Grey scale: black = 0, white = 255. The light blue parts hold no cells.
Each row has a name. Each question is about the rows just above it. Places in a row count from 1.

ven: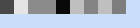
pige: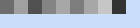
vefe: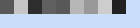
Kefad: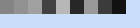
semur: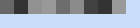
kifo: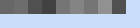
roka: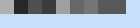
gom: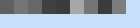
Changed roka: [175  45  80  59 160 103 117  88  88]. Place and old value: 2, [39]
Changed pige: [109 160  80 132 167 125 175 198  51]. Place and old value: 7, [167]
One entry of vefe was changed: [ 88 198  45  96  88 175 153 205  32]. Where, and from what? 6, [183]
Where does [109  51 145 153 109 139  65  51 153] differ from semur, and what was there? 1, [103]
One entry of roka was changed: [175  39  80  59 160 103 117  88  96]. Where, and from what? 9, [88]
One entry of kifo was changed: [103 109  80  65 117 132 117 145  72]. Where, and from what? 9, [80]
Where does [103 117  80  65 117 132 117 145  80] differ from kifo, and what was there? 2, [109]

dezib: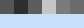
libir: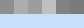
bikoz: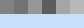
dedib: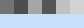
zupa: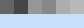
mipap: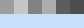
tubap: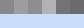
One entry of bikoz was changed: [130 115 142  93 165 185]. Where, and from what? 3, [150]
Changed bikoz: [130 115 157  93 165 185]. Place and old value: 3, [150]
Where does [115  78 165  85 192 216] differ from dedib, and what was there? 6, [210]
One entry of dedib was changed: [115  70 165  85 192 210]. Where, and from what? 2, [78]

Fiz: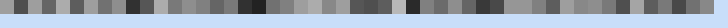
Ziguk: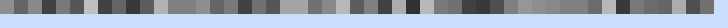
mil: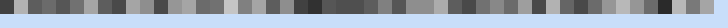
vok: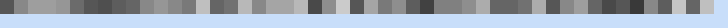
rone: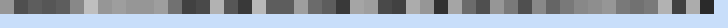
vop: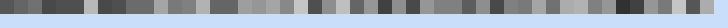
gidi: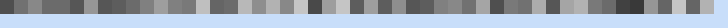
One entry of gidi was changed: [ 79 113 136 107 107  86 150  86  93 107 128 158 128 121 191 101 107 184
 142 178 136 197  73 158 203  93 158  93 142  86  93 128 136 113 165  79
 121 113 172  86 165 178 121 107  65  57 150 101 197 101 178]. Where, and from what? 25, [197]
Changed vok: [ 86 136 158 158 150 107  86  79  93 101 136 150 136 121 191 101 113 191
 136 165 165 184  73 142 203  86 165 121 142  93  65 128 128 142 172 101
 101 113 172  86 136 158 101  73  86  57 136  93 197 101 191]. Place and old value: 18, [184]
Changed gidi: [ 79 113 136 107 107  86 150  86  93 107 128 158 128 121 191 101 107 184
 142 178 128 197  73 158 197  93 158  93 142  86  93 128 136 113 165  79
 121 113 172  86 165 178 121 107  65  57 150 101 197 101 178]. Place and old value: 21, [136]
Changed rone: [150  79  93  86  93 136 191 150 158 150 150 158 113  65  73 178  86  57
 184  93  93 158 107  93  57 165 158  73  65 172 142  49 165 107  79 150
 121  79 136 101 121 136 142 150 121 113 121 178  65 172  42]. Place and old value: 31, [150]
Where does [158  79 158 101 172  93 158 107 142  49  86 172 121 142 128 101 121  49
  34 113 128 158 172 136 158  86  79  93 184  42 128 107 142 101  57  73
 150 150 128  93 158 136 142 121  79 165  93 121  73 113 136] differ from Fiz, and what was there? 8, [113]
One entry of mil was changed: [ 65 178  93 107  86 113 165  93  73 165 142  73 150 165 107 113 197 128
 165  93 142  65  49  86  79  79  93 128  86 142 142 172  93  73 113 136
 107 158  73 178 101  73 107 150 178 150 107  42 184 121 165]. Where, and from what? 45, [184]
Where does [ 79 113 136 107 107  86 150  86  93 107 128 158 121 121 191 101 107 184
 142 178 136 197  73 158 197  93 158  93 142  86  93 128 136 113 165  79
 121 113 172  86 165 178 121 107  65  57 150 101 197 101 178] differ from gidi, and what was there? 13, [128]

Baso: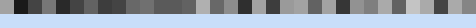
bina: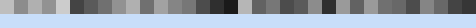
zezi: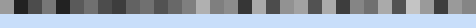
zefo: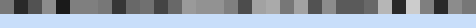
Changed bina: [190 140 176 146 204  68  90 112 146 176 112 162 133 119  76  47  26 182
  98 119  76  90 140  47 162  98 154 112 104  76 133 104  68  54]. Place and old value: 25, [154]
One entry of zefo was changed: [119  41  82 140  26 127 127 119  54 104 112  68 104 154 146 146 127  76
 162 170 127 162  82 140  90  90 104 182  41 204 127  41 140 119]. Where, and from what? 21, [119]
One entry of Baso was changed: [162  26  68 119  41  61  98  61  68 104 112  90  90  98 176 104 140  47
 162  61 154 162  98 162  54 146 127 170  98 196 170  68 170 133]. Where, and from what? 6, [68]

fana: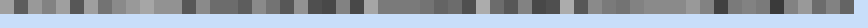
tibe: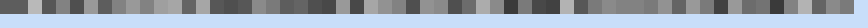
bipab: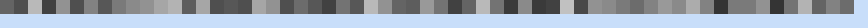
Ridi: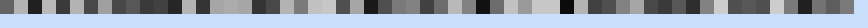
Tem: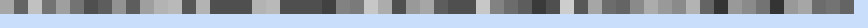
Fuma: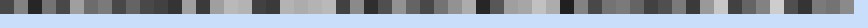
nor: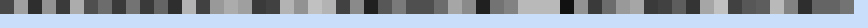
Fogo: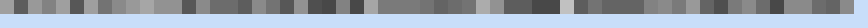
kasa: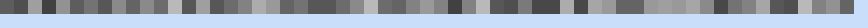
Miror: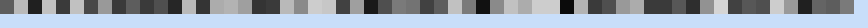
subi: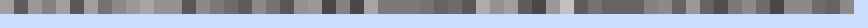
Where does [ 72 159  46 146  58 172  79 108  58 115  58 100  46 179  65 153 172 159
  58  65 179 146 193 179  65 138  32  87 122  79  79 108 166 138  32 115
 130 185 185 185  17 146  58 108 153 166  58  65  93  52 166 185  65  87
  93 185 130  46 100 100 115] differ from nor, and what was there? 52, [193]
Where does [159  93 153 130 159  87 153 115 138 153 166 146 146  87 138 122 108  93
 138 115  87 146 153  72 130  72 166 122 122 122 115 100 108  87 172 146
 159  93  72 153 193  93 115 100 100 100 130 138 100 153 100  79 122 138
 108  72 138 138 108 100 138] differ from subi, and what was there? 7, [159]
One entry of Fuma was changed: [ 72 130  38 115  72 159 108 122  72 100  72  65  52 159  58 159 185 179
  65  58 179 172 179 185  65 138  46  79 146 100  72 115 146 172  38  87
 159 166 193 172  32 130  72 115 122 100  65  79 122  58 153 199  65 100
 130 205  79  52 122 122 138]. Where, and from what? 60, [115]
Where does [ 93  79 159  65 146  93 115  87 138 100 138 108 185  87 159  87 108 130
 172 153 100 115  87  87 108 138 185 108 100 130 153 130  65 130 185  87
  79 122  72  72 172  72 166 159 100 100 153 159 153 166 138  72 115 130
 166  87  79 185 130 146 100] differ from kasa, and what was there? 44, [153]
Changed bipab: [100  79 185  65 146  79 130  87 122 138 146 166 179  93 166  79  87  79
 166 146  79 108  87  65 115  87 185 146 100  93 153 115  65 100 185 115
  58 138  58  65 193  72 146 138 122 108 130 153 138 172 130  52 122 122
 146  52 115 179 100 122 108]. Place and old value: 60, [130]
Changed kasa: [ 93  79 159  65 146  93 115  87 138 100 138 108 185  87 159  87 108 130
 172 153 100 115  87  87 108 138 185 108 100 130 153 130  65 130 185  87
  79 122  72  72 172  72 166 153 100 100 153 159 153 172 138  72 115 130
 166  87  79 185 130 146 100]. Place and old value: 50, [166]

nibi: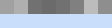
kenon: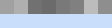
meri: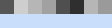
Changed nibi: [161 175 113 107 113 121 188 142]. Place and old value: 6, [128]
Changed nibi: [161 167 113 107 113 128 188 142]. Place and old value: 2, [175]
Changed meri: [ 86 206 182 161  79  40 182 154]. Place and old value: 6, [47]
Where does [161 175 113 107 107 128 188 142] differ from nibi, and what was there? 5, [113]
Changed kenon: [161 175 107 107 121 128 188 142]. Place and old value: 3, [113]
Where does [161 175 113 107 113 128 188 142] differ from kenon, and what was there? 5, [121]
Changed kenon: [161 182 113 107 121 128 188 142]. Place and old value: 2, [175]

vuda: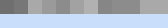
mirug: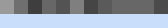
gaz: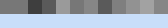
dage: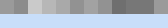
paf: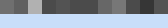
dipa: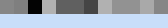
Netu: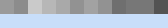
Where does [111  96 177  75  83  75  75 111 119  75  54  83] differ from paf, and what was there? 8, [103]
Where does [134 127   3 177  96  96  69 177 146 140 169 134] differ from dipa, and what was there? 10, [146]
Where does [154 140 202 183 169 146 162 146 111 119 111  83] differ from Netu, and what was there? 11, [119]
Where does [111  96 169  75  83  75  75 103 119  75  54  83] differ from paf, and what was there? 3, [177]
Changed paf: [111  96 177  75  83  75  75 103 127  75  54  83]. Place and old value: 9, [119]
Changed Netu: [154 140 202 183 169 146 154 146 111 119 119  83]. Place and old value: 7, [162]

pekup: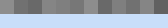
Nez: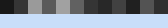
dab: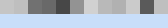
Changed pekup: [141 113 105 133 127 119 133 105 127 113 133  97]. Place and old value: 7, [141]
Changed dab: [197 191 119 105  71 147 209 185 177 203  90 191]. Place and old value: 3, [113]
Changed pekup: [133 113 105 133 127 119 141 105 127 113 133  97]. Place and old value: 1, [141]
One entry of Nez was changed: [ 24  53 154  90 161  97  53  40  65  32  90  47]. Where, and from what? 11, [83]
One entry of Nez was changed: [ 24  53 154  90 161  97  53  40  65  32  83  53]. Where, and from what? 12, [47]

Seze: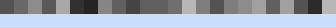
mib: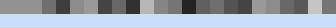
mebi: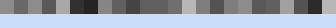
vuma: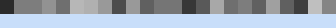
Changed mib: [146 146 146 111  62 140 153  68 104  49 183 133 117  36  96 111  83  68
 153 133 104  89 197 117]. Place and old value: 20, [140]
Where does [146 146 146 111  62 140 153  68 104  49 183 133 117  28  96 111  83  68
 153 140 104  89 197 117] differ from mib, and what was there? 14, [36]
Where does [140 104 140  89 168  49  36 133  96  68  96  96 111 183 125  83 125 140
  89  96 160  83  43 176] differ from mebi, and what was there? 24, [183]
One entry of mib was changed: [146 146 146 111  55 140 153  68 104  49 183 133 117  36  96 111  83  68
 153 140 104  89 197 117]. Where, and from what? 5, [62]

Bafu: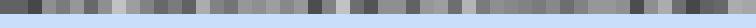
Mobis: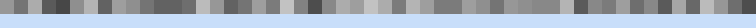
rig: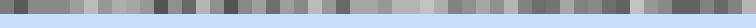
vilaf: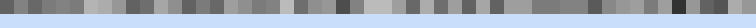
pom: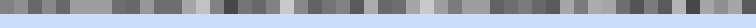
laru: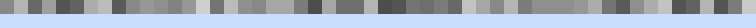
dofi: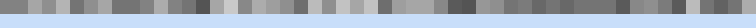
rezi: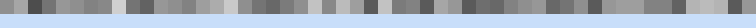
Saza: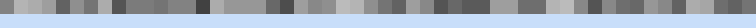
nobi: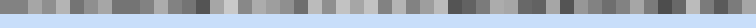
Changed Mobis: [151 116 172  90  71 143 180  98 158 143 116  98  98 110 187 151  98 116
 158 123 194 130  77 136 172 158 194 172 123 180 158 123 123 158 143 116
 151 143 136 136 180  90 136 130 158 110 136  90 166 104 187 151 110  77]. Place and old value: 44, [123]
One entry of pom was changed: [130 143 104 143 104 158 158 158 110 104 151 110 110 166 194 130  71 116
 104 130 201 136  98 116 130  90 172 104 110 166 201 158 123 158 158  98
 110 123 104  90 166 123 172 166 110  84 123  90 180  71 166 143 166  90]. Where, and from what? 4, [136]

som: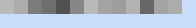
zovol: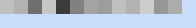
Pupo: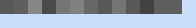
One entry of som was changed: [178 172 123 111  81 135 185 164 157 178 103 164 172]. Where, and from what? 1, [185]
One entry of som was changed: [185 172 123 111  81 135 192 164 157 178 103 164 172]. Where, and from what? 7, [185]
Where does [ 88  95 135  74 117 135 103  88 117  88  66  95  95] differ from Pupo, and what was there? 6, [129]
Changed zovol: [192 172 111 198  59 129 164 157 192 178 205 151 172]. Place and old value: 2, [178]

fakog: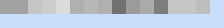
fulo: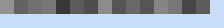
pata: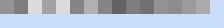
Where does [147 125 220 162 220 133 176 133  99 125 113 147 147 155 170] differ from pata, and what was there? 13, [140]
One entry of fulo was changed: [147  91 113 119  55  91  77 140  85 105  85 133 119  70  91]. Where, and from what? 2, [99]
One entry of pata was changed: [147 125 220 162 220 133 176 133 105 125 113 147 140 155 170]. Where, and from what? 9, [99]
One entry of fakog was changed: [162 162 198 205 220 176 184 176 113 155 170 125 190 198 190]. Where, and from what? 13, [198]
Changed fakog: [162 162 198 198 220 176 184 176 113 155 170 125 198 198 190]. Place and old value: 4, [205]
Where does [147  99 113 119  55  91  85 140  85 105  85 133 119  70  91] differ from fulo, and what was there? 7, [77]

